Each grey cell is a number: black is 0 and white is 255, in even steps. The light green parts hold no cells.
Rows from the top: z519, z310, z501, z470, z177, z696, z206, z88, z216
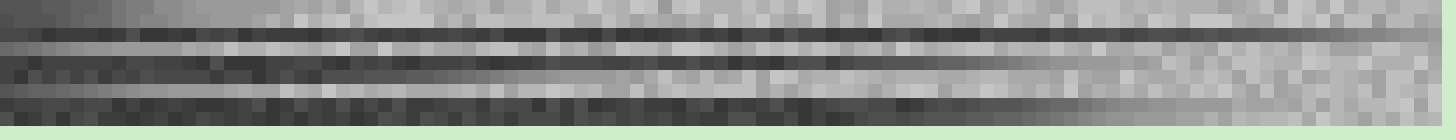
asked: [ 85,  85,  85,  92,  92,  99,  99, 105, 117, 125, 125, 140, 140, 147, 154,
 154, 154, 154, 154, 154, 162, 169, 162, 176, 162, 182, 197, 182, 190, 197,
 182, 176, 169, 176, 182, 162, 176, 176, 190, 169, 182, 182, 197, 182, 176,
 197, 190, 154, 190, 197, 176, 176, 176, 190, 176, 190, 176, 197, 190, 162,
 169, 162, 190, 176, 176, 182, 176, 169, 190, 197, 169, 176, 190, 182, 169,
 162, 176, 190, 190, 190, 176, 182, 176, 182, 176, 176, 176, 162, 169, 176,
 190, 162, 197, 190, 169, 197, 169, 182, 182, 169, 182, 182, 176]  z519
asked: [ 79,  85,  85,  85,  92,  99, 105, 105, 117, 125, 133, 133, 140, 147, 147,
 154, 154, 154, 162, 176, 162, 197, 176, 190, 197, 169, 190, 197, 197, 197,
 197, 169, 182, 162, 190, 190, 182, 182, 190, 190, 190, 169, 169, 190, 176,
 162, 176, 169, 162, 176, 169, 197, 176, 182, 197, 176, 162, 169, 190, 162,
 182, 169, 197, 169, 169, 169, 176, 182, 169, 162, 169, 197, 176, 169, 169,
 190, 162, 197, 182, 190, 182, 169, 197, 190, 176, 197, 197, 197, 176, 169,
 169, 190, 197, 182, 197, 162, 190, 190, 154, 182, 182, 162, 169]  z310
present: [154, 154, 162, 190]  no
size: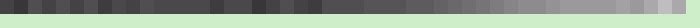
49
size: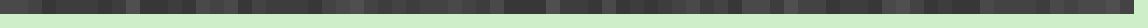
81

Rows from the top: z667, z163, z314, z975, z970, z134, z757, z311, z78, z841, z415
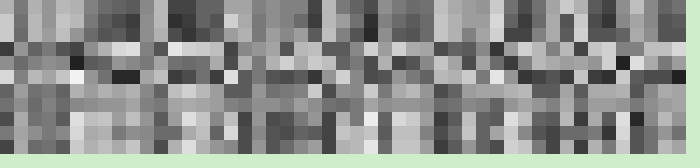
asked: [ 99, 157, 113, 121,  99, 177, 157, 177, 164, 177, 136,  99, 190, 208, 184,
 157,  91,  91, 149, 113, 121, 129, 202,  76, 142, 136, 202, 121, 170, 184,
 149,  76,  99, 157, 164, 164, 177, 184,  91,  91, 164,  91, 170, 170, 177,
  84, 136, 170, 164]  z757
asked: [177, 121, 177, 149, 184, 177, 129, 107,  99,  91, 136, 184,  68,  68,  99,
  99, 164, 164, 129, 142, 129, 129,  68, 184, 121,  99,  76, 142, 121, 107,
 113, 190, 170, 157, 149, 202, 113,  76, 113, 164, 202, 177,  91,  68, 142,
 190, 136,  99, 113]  z667
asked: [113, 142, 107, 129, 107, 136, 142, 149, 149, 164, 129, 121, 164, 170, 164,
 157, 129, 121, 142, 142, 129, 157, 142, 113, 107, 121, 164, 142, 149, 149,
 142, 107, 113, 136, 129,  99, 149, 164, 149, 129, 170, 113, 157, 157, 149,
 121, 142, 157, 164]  z311
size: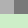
2
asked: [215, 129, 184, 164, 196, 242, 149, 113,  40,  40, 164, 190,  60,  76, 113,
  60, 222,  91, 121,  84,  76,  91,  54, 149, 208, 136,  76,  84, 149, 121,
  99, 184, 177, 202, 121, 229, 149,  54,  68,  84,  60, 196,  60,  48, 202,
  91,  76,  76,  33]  z134
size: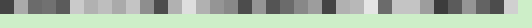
37

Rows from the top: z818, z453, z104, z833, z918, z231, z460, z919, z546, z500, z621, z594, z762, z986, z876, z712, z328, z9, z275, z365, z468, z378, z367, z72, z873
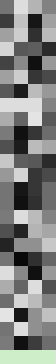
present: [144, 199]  yes
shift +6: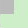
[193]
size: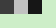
3
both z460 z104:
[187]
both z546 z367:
[228]
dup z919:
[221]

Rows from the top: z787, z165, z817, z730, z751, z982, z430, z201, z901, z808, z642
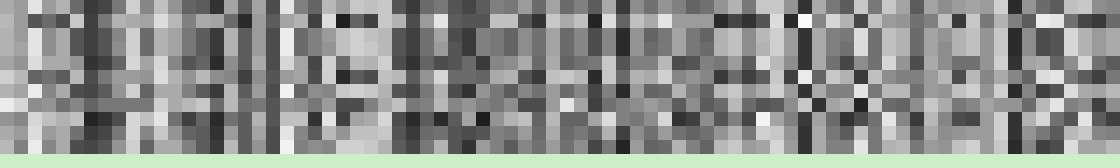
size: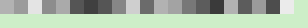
21
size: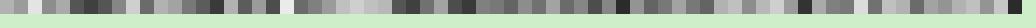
73
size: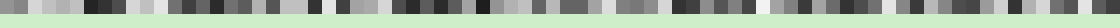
80
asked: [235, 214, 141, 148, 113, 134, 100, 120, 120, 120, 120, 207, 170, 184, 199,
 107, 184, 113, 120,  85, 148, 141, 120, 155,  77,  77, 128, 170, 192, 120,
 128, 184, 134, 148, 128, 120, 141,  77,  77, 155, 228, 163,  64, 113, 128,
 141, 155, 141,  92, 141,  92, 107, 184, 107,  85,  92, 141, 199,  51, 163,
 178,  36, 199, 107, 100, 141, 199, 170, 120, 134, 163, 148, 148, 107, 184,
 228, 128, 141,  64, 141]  z201

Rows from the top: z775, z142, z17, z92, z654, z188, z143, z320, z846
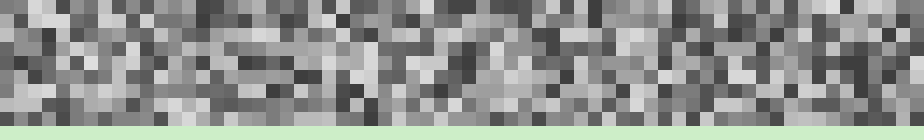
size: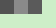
3
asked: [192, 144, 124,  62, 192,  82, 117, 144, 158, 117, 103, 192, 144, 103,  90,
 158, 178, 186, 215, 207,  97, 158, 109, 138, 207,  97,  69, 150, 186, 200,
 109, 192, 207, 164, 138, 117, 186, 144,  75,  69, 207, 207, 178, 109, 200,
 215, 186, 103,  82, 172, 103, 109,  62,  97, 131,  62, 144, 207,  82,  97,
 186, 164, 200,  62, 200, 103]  z17

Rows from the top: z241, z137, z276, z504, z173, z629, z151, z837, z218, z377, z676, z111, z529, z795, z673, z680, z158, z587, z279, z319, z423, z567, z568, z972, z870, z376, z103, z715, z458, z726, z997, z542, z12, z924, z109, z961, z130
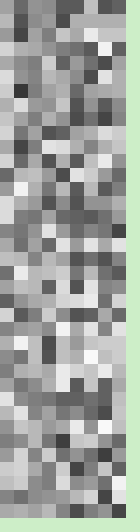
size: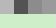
4
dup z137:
[176]
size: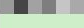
6
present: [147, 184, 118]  no

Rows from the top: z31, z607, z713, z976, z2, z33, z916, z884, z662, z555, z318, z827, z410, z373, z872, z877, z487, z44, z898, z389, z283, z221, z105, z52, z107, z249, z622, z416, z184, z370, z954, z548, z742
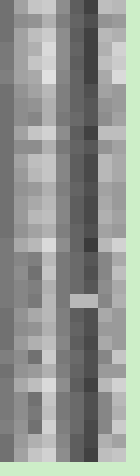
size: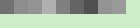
9
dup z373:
[154]
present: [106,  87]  yes
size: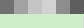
6

